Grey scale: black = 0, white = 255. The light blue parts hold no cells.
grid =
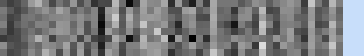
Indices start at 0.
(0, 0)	88
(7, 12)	71
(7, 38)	102
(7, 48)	112
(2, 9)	139
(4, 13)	119
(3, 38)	129
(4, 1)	56
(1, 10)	91
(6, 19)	129
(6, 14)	31
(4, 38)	84
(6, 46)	126
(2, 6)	122
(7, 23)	133
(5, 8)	121
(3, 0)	129
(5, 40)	119
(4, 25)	67
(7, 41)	129
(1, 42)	119
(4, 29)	107
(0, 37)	133
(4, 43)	70
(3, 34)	125
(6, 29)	97
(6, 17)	76
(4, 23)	105
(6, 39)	68
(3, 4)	100
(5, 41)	155
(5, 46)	73
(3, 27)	146
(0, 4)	154
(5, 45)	120
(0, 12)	119
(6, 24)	104
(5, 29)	45
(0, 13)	51

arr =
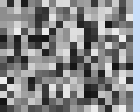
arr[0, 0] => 187
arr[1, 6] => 50
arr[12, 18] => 210
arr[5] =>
[25, 127, 28, 175, 25, 26, 22, 108, 169, 145, 221, 191, 39, 47, 143, 67, 91, 237, 74]
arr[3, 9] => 205
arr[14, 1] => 201
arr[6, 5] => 48
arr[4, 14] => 226
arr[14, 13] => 128
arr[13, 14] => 194
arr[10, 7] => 85
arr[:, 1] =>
[43, 166, 143, 168, 178, 127, 119, 203, 42, 107, 179, 36, 227, 84, 201, 72]
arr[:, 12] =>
[160, 173, 206, 54, 37, 39, 22, 72, 162, 44, 26, 102, 35, 20, 65, 190]
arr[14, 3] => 122
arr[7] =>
[174, 203, 51, 178, 215, 178, 32, 90, 200, 222, 33, 147, 72, 228, 143, 95, 75, 204, 125]
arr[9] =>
[75, 107, 135, 76, 208, 175, 178, 217, 39, 101, 21, 113, 44, 178, 138, 229, 21, 101, 30]
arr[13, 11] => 201
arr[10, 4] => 185
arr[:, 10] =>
[120, 207, 151, 193, 223, 221, 63, 33, 44, 21, 130, 200, 172, 98, 127, 154]
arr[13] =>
[212, 84, 199, 161, 152, 198, 58, 199, 56, 231, 98, 201, 20, 26, 194, 175, 52, 152, 94]
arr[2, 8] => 143
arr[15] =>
[44, 72, 117, 158, 77, 88, 123, 83, 68, 88, 154, 132, 190, 232, 144, 42, 197, 237, 128]
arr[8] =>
[109, 42, 89, 31, 155, 159, 139, 151, 121, 193, 44, 58, 162, 57, 139, 169, 75, 215, 110]
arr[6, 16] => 130
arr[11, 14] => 72
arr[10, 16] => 114

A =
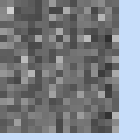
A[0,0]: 121
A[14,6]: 112
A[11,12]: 81
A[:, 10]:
[78, 113, 76, 91, 75, 80, 76, 115, 112, 90, 110, 115, 83, 106, 112, 116, 99, 109, 85]
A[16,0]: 108
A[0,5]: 76
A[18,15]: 81
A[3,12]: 123
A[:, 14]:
[139, 106, 181, 100, 102, 85, 91, 83, 94, 92, 60, 99, 98, 164, 105, 94, 75, 93, 73]
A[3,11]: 121
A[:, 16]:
[106, 88, 99, 95, 115, 185, 120, 93, 160, 93, 169, 134, 118, 100, 94, 95, 179, 135, 161]
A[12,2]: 115
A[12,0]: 106
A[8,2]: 81
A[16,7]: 120
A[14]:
[143, 152, 101, 145, 118, 85, 112, 78, 87, 133, 112, 113, 124, 99, 105, 120, 94]
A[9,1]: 109
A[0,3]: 99
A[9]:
[132, 109, 122, 134, 91, 101, 119, 121, 149, 120, 90, 119, 96, 136, 92, 58, 93]
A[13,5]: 107
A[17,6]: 117
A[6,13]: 98
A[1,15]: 135
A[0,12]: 112
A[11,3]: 154
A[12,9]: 97
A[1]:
[136, 208, 79, 93, 93, 77, 111, 70, 71, 172, 113, 105, 145, 71, 106, 135, 88]
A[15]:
[106, 87, 87, 117, 87, 114, 116, 93, 101, 105, 116, 117, 96, 122, 94, 115, 95]
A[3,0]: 95
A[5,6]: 110
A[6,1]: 139
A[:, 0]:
[121, 136, 140, 95, 153, 82, 149, 95, 92, 132, 150, 107, 106, 83, 143, 106, 108, 88, 95]
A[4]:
[153, 140, 89, 98, 71, 75, 106, 114, 169, 99, 75, 110, 83, 77, 102, 89, 115]
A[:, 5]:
[76, 77, 74, 108, 75, 164, 75, 105, 74, 101, 80, 84, 80, 107, 85, 114, 126, 117, 105]

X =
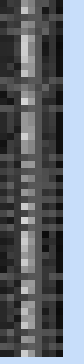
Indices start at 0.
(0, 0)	35
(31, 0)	37
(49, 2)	65
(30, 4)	96
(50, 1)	31
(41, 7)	46
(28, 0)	66
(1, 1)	43
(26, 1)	96
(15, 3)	80
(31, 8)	15
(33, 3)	186
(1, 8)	15
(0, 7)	56
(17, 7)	60
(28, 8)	56
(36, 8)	15
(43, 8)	15
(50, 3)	203
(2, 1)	78
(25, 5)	83
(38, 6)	54
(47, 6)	81
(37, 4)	149
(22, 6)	58
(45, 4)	155
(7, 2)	69
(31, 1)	25
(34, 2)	56
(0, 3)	146
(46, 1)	34
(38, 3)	151
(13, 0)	18
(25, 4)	131
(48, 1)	61
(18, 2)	29
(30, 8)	59
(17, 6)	50
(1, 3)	197
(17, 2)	44

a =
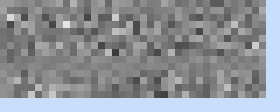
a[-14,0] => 154
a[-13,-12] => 129
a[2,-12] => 136
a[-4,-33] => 125
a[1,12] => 103
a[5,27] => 157
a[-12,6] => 83
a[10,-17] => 115
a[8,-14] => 131
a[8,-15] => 121
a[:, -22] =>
[155, 152, 204, 123, 190, 129, 108, 59, 124, 140, 121, 148, 89, 99]
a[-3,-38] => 134
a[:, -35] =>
[133, 106, 77, 170, 113, 123, 125, 150, 119, 126, 94, 114, 112, 130]
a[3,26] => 138
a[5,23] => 130
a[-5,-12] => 143
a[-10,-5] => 107
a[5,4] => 109
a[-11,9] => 228
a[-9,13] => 129
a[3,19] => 74
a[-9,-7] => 135
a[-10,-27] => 90
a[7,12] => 154
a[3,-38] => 131
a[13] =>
[145, 136, 108, 130, 198, 108, 155, 199, 139, 115, 134, 145, 137, 113, 114, 109, 99, 109, 116, 104, 130, 151, 73, 65, 140, 121, 174, 121, 108, 97, 136, 159, 125, 106, 160, 129, 106, 157]
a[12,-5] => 128
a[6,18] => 124
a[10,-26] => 140
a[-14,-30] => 162
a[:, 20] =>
[140, 117, 155, 144, 161, 106, 160, 126, 116, 131, 106, 158, 122, 130]
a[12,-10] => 115
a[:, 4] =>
[139, 137, 146, 159, 160, 109, 90, 96, 123, 138, 142, 155, 108, 198]
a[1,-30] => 124
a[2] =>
[139, 216, 167, 77, 146, 128, 83, 118, 159, 139, 115, 137, 70, 149, 91, 95, 204, 112, 96, 125, 155, 109, 118, 134, 111, 154, 136, 98, 85, 125, 106, 121, 95, 136, 148, 97, 136, 148]
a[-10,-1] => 116

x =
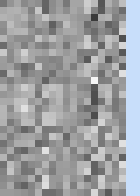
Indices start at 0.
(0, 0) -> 118
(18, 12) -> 183
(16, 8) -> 179
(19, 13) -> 179
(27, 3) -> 145
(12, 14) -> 180
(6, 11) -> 173
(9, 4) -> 119
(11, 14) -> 125
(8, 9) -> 165
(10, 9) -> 145
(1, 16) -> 138
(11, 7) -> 143
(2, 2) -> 167
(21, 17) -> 175
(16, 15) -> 187
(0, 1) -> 148
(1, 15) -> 154
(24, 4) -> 120
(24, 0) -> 130
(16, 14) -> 189
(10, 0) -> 105
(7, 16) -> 150
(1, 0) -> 169
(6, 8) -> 161
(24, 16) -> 143
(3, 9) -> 189
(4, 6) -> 144
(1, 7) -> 142
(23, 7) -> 132
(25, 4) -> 174
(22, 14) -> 198
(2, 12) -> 148
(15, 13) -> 118
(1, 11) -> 156
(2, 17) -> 141
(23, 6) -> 180
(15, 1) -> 140
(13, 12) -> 149
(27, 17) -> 132

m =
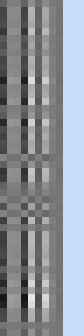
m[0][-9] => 98
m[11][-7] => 149
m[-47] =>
[68, 139, 137, 65, 179, 97, 170, 127, 114]
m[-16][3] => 108
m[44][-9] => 69
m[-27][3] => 69
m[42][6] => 215
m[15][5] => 111
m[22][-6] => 132
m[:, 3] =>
[97, 65, 69, 77, 53, 88, 76, 92, 67, 74, 64, 30, 73, 66, 42, 101, 89, 38, 76, 63, 76, 69, 132, 95, 50, 60, 96, 107, 132, 80, 133, 61, 108, 62, 60, 66, 72, 57, 94, 65, 35, 74, 20, 31, 67, 71, 114, 95]
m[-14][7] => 128
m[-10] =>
[95, 128, 127, 94, 147, 109, 143, 122, 117]
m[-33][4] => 139
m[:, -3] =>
[139, 170, 167, 160, 183, 149, 160, 145, 169, 162, 172, 205, 163, 170, 194, 136, 147, 197, 160, 172, 160, 167, 105, 142, 186, 176, 141, 130, 105, 156, 105, 175, 129, 174, 176, 169, 164, 179, 143, 171, 200, 162, 215, 204, 169, 165, 123, 141]
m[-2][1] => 120
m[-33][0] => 102
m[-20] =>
[132, 113, 114, 132, 103, 124, 105, 116, 120]
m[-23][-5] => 185
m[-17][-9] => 63
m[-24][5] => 91
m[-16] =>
[108, 123, 122, 108, 131, 114, 129, 120, 118]
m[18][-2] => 125
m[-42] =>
[77, 135, 133, 76, 167, 101, 160, 125, 115]
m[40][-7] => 147
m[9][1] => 136
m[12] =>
[75, 136, 134, 73, 171, 100, 163, 126, 115]
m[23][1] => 128
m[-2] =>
[115, 120, 120, 114, 123, 117, 123, 119, 118]
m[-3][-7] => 135
